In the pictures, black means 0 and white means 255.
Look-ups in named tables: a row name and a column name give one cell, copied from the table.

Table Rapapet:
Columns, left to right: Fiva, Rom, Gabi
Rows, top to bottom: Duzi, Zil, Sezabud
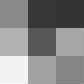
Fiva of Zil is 177
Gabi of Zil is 166
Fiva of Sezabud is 243
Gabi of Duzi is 52
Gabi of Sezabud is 133
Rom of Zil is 86
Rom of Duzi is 54
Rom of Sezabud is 162
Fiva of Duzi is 137

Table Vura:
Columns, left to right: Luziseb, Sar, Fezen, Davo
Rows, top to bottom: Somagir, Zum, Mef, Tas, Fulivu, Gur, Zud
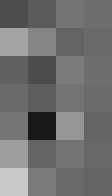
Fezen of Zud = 105
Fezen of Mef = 123
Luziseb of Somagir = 77
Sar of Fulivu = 24
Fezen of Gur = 114
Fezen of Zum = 99
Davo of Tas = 108
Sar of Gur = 100
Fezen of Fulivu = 150
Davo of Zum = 105
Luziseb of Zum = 164
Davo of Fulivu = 100
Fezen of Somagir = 115
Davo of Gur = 103
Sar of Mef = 76
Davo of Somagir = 110
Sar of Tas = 95
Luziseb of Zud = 201
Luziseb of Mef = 96

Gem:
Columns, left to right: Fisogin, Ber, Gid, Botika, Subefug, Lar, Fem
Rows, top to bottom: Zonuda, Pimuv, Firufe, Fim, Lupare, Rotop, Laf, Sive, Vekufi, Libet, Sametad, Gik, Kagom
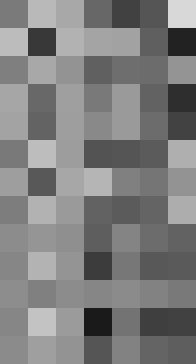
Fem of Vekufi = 98
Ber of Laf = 88
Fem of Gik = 65
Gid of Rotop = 157
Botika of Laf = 181
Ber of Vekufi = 149
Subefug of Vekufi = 132
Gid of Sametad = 140
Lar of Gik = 63
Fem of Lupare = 66
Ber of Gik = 195
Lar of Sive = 100
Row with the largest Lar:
Sametad

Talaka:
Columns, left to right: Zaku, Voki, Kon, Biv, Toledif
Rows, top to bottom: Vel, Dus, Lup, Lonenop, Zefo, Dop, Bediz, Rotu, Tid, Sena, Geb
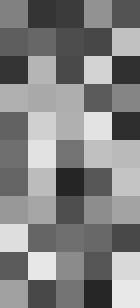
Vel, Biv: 146
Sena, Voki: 231
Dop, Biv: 192
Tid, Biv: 104
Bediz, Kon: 37
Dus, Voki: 103
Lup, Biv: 210
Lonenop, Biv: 91
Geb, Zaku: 160
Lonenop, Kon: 174
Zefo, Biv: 227
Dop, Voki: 226
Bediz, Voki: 188
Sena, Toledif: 217
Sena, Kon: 139
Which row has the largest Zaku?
Tid

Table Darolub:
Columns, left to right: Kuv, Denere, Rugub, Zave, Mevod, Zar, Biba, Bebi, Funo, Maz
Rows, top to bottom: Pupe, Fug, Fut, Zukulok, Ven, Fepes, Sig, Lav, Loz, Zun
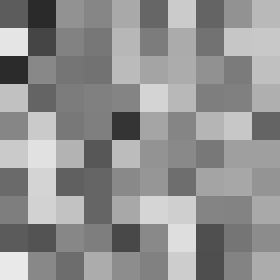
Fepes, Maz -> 159
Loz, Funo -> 117
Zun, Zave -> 172
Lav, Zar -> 213
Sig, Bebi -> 164
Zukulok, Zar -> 212
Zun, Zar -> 129
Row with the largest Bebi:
Ven

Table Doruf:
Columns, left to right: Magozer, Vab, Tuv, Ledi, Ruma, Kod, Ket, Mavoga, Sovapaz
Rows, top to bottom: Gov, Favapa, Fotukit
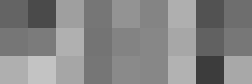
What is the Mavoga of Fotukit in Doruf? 60
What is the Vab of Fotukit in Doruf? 195
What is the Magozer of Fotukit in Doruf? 175
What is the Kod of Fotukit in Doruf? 135
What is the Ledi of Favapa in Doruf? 116
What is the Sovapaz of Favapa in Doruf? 119
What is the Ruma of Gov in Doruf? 147
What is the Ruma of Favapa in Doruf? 131
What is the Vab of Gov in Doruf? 74
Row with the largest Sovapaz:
Fotukit

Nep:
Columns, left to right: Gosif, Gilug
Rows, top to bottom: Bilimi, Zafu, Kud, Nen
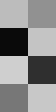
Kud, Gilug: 47
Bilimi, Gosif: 188
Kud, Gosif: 207
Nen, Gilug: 200
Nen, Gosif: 119
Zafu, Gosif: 10
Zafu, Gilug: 196
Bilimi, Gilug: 145

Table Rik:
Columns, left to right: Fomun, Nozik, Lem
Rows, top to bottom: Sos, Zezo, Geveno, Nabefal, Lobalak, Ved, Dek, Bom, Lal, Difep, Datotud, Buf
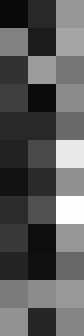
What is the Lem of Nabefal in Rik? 139
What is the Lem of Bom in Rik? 253
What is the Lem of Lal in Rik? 150
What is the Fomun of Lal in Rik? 57
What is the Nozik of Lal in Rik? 14
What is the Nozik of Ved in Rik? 74
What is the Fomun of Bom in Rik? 44
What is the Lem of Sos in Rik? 150
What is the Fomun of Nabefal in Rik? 63

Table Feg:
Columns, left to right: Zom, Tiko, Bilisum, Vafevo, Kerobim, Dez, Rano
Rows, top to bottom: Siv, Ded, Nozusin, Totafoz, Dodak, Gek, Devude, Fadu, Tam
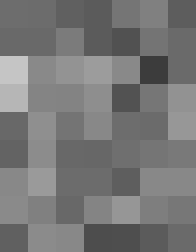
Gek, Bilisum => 104
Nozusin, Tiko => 137
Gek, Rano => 121
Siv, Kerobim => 117
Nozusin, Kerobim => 137
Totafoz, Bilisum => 131
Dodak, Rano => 151
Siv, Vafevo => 91
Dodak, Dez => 107
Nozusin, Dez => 60
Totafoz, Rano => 146
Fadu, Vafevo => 132
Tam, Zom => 96

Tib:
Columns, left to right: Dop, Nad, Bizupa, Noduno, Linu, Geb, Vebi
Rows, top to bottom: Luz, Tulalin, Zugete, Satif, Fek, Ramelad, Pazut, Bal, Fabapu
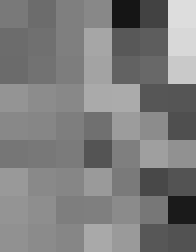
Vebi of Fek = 79
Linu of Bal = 139
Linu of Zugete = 98
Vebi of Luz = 221
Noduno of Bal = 127
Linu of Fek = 156
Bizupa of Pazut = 134

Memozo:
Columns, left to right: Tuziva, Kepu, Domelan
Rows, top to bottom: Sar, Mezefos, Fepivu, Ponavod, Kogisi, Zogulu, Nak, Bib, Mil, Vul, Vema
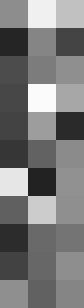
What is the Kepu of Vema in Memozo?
97
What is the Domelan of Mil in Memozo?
116
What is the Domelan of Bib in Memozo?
143
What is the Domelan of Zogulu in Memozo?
139
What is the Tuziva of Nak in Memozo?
230
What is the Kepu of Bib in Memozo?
204
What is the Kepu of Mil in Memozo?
105
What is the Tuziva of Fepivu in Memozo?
76
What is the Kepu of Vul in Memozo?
103
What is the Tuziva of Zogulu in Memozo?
54
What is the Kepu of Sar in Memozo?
240
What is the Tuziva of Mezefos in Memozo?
37
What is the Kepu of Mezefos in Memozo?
133
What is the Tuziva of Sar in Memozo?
141
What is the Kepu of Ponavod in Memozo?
251
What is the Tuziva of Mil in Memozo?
44
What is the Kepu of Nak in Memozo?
34
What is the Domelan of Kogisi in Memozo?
42

